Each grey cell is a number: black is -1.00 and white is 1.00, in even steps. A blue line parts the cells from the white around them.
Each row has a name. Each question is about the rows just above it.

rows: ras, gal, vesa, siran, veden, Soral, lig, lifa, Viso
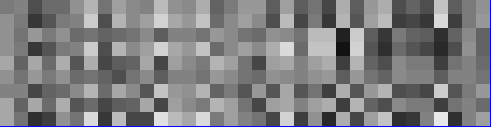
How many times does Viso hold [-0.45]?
4
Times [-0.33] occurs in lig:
7

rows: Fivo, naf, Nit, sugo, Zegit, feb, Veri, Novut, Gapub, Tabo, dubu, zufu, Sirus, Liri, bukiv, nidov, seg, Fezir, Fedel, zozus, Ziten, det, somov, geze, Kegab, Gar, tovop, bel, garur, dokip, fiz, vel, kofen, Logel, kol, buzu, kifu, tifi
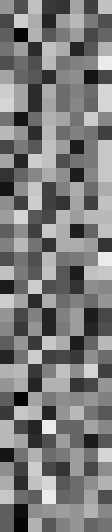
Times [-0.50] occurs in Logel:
1
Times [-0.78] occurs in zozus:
1
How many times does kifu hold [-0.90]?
1
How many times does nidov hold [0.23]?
2
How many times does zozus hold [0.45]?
0
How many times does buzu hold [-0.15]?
2

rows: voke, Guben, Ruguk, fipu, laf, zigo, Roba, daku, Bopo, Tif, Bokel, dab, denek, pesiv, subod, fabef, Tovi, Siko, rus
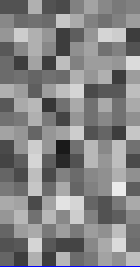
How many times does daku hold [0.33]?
4
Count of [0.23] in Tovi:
3
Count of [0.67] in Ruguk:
1
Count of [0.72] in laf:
1
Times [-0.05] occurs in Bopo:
2
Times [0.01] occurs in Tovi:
0

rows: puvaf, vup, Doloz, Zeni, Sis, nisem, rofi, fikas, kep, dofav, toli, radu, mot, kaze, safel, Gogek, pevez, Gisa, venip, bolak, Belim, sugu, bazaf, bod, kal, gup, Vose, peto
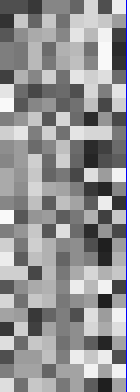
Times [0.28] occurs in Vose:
5
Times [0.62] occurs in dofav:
2
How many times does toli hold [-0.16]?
3
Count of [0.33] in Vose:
0
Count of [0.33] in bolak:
1
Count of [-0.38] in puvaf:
3

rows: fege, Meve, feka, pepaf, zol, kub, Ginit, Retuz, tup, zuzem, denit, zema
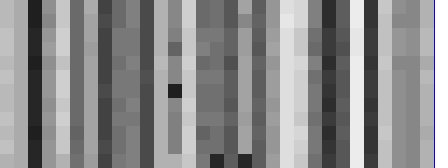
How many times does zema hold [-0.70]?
3
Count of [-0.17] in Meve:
3
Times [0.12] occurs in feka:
1

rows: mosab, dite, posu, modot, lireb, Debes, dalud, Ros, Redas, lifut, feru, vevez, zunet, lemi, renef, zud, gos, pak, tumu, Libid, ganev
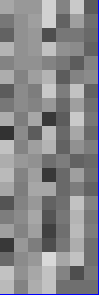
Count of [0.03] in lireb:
3
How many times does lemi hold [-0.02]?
2
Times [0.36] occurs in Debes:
1

